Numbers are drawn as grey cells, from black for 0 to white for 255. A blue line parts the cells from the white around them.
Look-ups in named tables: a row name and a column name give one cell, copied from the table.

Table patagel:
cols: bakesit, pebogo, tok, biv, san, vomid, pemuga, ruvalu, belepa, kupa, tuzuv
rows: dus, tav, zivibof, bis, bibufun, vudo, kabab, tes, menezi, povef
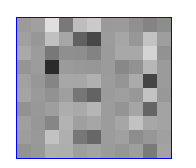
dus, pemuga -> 154
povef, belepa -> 158
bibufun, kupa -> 69
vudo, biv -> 159
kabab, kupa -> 101
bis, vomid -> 151
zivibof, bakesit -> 169
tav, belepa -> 151
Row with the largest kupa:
zivibof

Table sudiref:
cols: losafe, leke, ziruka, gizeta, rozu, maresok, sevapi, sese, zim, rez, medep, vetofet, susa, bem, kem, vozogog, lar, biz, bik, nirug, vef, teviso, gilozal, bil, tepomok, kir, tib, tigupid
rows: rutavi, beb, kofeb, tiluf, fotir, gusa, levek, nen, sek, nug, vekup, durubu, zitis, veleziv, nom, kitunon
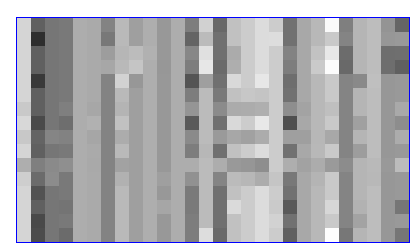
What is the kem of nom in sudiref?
112
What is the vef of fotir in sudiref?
168
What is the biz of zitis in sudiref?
220
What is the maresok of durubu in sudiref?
170
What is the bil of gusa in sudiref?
132
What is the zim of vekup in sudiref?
159
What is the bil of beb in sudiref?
132
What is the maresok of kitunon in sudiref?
170
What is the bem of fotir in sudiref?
159
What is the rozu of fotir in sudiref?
173
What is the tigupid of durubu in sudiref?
153
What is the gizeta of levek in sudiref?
127
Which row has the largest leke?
vekup

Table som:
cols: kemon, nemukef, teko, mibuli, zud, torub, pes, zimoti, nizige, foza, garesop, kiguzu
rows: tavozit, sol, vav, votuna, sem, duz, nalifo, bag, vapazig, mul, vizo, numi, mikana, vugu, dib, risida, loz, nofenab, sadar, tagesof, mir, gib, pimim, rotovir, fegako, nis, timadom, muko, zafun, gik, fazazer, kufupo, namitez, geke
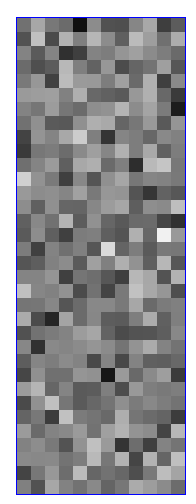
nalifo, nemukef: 118
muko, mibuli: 118
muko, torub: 103
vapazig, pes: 52
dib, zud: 92
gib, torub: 135
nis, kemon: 70
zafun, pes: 105
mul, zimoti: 177

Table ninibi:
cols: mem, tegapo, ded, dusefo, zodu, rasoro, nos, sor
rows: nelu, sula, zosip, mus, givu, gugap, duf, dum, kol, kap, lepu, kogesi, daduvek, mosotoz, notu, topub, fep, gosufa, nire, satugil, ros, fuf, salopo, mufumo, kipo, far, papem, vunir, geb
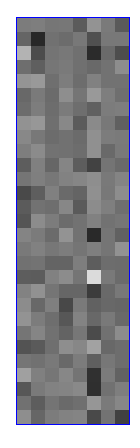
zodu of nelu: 91
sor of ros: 102
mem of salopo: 117
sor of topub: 97
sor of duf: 126
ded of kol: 108
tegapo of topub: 123
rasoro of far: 48
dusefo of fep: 125
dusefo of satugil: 102
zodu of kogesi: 134
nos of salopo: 113
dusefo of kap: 113
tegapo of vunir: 93
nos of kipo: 119
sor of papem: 126
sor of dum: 96
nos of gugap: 126
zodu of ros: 122
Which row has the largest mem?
zosip

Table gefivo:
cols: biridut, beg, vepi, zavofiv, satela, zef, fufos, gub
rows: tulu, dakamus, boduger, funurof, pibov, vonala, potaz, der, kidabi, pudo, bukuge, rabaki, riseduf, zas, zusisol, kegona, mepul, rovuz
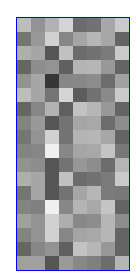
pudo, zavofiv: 135
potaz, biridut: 102
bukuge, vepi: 85
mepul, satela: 194
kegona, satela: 165
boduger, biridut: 174
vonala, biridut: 189
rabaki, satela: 107
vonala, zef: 114
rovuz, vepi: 85
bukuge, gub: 181
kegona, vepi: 209
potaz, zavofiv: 96
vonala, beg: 166
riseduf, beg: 166
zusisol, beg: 147

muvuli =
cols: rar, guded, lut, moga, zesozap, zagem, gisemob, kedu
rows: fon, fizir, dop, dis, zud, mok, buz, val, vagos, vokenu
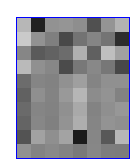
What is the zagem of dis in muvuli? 136
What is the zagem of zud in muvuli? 132
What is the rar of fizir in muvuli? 202
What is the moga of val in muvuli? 147
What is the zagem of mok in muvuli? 140
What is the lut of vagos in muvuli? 143
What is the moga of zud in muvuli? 145
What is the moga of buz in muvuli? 144
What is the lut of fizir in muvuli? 127
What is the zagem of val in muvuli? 133
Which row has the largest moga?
vagos

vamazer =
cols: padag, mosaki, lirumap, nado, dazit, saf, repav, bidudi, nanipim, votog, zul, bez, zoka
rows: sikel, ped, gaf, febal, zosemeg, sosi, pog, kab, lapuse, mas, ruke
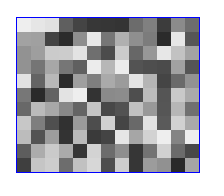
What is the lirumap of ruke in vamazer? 205
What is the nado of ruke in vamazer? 109
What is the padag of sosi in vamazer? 119
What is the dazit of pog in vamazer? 100
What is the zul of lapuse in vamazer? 238
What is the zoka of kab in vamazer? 170
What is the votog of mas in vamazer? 115

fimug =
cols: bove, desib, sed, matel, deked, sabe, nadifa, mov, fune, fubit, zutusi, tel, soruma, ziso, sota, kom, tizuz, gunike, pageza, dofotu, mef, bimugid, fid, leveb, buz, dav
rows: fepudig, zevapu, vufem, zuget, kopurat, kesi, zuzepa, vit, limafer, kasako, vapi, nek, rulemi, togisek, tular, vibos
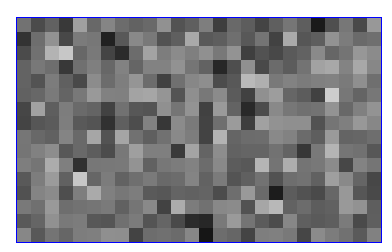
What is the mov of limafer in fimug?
165
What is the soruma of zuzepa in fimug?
147
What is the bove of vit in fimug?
68
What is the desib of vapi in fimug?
117
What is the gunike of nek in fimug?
114
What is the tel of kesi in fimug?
84
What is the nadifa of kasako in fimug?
76
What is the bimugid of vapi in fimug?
120
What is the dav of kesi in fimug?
119
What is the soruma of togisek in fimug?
124
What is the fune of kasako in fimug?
159
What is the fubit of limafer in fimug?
95
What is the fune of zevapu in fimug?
137
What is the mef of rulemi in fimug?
82
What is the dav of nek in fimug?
71
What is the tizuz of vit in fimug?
62
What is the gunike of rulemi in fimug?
106

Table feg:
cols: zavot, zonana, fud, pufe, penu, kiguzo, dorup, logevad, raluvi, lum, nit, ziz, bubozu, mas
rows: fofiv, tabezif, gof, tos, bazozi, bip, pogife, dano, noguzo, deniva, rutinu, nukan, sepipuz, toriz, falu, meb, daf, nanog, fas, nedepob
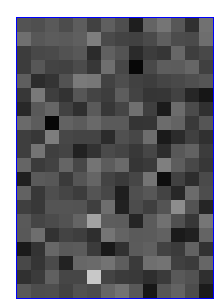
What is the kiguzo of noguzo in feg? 68
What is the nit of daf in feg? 66
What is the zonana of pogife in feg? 89
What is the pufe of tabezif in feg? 90
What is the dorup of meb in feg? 117
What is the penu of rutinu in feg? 71
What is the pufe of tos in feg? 65
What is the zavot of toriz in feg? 63
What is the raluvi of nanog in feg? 58
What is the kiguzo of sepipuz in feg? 84
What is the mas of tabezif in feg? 110
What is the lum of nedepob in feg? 23
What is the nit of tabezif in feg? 95
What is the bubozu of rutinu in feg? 72

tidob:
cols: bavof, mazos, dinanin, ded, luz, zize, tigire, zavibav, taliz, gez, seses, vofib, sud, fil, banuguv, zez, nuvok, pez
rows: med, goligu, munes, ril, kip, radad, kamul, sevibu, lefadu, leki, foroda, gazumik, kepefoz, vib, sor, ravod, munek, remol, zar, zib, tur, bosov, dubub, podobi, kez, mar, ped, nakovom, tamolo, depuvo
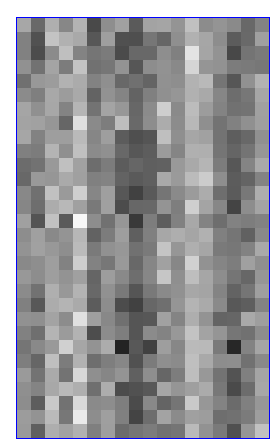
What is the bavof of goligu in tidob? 129
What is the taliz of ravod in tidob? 95
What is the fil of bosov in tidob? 147
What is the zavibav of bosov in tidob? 112
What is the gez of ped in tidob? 88
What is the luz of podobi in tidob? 166
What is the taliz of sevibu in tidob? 105
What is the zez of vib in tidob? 68
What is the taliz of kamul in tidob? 103
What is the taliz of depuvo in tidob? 117
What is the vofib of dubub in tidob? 152
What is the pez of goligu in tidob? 160
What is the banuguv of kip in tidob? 117
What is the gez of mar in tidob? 142
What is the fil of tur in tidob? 170
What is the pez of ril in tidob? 119
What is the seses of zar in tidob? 198
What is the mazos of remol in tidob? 142
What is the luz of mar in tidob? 216
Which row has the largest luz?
sor

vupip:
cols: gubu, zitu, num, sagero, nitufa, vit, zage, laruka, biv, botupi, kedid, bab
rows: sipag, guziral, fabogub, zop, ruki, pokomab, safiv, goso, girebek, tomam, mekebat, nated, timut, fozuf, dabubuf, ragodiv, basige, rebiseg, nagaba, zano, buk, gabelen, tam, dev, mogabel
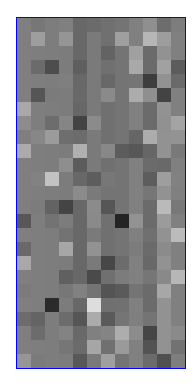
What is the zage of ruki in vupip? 104
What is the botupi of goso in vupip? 107
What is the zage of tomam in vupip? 136
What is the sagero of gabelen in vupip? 108
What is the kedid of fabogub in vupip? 146
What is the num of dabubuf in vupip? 115
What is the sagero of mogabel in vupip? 124
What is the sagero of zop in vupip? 124
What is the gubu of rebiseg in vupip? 168
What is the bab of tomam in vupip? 121
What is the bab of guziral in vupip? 128
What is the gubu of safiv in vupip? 168
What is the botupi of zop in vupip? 107
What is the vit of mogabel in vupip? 122
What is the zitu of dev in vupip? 126

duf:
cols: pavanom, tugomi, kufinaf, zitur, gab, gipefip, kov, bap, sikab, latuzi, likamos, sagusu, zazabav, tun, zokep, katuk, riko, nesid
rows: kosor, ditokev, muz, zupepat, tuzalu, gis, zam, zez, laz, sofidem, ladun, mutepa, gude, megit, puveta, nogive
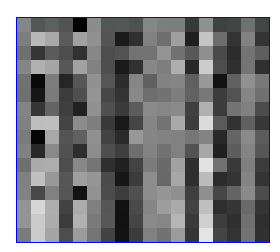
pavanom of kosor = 134
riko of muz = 115
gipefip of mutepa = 149
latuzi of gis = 110
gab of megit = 172
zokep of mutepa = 44
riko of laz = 138
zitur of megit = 66
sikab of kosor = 80
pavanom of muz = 111
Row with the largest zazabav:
laz

